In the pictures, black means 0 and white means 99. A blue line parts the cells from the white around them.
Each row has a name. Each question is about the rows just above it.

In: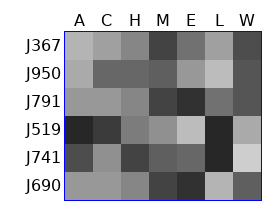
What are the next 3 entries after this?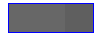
59	73	33
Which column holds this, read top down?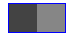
H

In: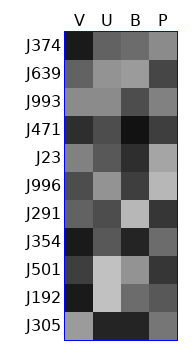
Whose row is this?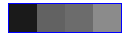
J374
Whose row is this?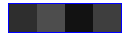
J471

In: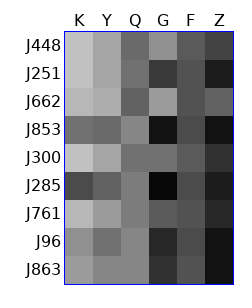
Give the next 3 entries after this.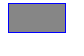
19	32	7
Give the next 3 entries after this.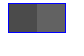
48	3	29
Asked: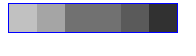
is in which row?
J300

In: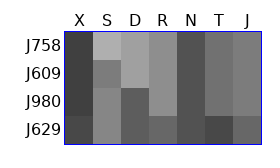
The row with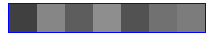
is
J980
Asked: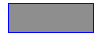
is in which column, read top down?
R
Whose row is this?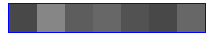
J629

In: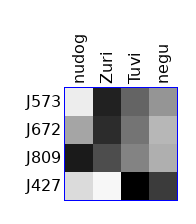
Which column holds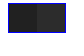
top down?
Zuri
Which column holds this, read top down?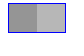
negu

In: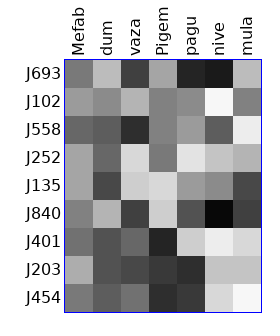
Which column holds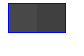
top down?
mula
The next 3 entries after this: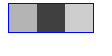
32	3	25

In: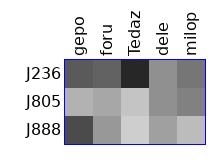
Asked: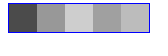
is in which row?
J888
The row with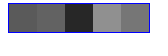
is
J236
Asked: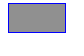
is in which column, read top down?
dele
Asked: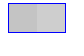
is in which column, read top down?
Tedaz
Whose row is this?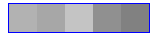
J805
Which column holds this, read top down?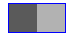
gepo

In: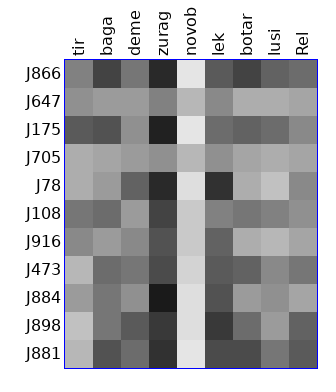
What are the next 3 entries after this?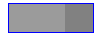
71	53	67
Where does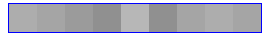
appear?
J705
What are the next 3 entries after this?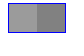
71	53	67
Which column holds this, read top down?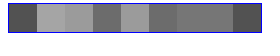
baga

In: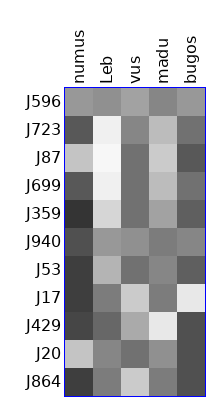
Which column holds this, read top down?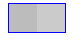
madu
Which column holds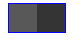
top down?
numus
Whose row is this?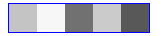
J87
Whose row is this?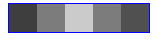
J864
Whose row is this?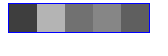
J53
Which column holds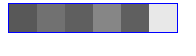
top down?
bugos

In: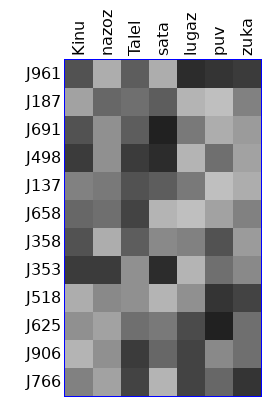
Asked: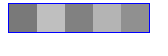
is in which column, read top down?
lugaz
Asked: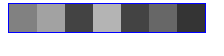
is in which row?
J766
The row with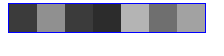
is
J498
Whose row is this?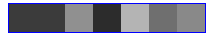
J353
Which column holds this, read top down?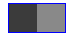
nazoz

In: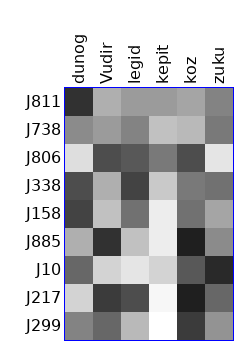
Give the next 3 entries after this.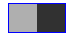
75	92	12
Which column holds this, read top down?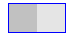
legid

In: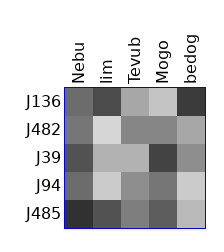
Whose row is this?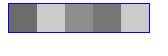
J94
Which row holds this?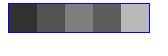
J485
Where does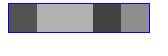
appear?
J39
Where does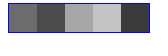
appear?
J136
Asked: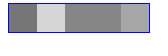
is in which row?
J482
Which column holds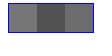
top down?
Nebu

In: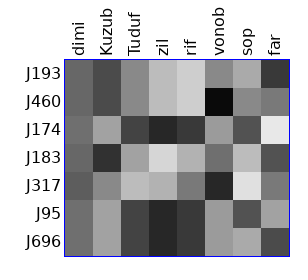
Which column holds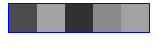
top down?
Kuzub
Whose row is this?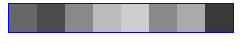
J193
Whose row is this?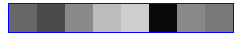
J460
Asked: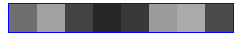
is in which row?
J696
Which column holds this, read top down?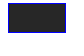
zil

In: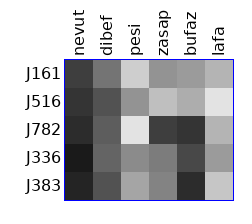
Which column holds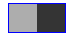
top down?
bufaz
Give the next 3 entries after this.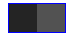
64	51	17
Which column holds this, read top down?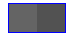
dibef
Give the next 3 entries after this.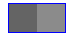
48	28	60

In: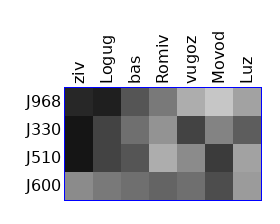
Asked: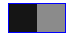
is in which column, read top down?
ziv
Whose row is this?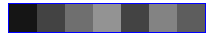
J330
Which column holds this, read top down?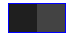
Logug
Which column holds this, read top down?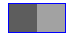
Luz
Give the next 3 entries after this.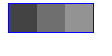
26	51	36
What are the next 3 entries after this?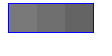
43	30	60
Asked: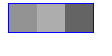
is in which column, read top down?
Romiv

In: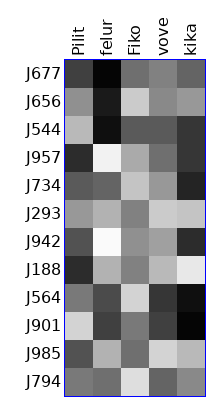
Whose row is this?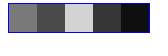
J564
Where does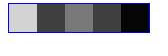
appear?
J901
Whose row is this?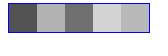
J985
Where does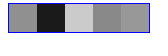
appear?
J656
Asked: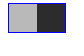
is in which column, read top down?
Pilit
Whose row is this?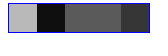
J544
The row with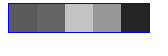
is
J734

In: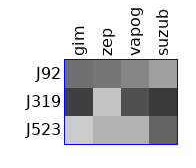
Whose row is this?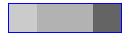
J523
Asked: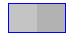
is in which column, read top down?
zep
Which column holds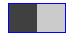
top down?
gim
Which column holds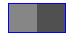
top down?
vapog

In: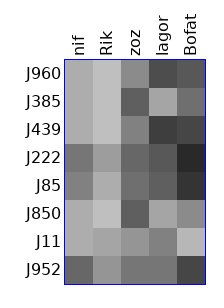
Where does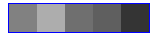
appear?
J85
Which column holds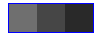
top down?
Bofat
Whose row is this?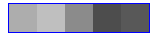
J960
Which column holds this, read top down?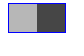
Bofat

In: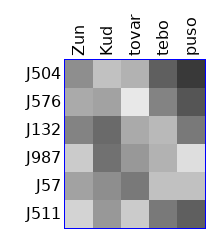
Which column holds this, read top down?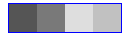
puso
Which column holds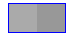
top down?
tovar
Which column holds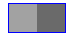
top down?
Kud
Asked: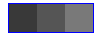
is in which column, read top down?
puso
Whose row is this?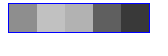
J504
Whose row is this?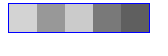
J511

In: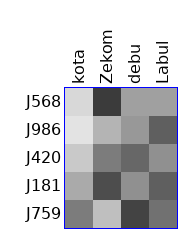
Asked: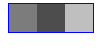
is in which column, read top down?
Zekom
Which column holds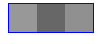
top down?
debu
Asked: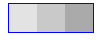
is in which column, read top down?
kota
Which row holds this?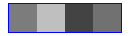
J759
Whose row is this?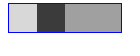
J568

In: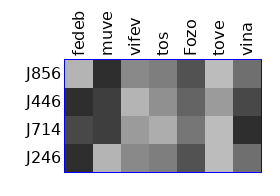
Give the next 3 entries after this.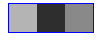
49	32	73
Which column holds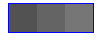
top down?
Fozo
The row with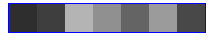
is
J446
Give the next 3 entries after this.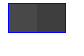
60	67	46
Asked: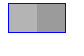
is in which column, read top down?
vifev
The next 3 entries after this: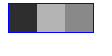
49	32	73

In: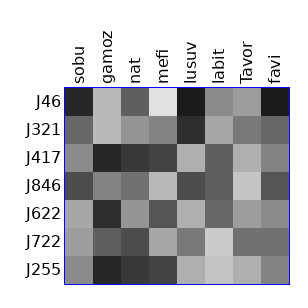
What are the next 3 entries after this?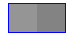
18	65	47
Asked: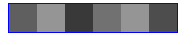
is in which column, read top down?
nat
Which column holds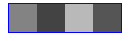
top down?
mefi
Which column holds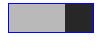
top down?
gamoz

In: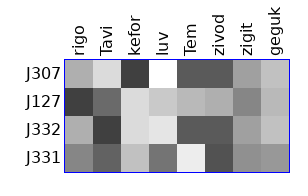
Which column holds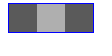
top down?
zivod
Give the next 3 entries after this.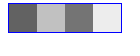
32	56	59
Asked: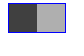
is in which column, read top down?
rigo
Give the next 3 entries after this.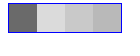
68	52	72
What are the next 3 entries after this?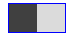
89	35	35
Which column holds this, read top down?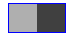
rigo
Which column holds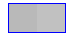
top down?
geguk

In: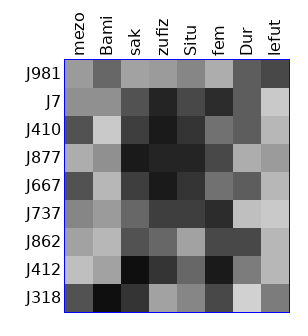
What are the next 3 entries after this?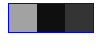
40	10	48
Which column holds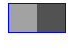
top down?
sak
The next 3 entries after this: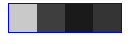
44	36	71

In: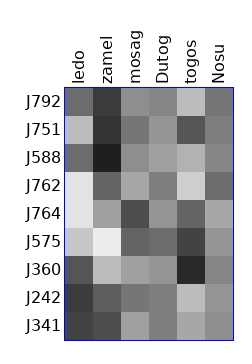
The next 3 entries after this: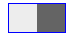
42	26	58
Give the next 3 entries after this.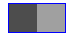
49	65	55
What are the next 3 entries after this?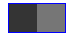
58	33	49
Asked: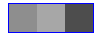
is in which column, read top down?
mosag

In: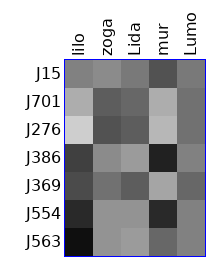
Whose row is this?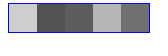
J276
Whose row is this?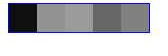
J563
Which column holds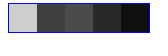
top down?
lilo

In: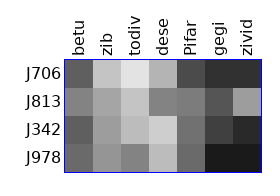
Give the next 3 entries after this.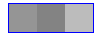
41	10	10
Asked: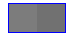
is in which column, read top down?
Pifar

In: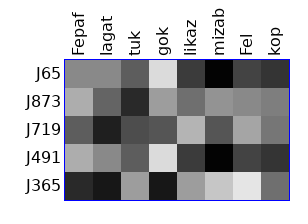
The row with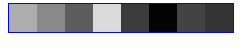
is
J491
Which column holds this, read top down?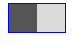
gok
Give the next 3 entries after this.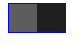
30	33	70
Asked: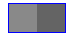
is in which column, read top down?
lagat
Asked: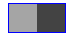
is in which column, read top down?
Fel
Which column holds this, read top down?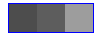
tuk
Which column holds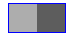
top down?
Fepaf

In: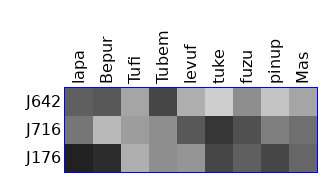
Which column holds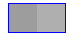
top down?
Tufi
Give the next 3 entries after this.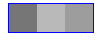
55	34	21

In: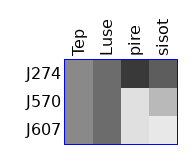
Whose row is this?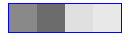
J607
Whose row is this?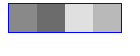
J570
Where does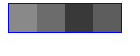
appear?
J274

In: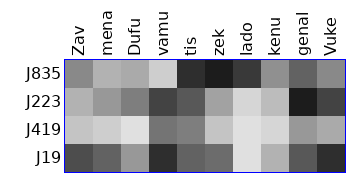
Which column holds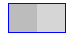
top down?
kenu
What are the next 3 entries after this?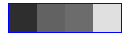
69	34	18

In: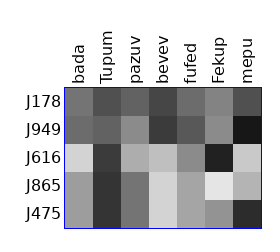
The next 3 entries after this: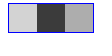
74	54	13
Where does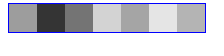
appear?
J865

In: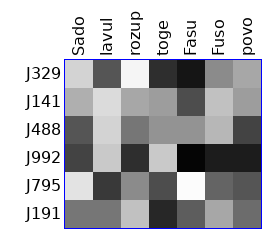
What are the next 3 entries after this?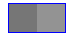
57	71	26
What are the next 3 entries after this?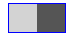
95	18	8
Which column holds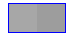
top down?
povo
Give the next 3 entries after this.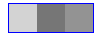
57	71	26

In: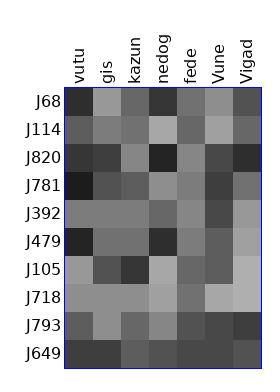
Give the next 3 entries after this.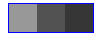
65	40	36
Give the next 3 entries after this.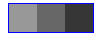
44	55	32
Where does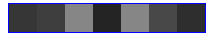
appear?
J820
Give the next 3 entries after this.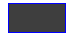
36	32	28
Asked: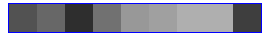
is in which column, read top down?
Vigad

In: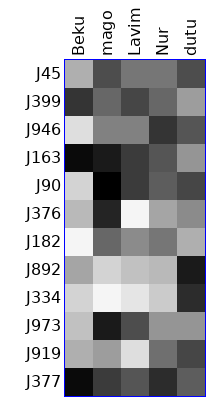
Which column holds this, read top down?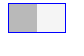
Beku
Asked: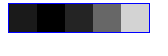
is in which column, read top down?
mago
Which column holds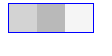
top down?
Beku
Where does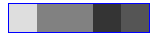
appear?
J946
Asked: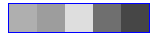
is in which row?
J919
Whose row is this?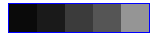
J163

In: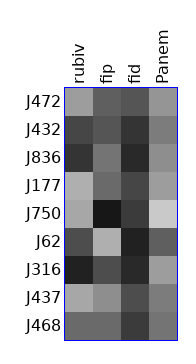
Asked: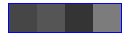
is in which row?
J432
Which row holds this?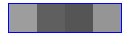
J472
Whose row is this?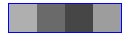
J177
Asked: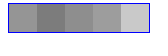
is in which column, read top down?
Panem

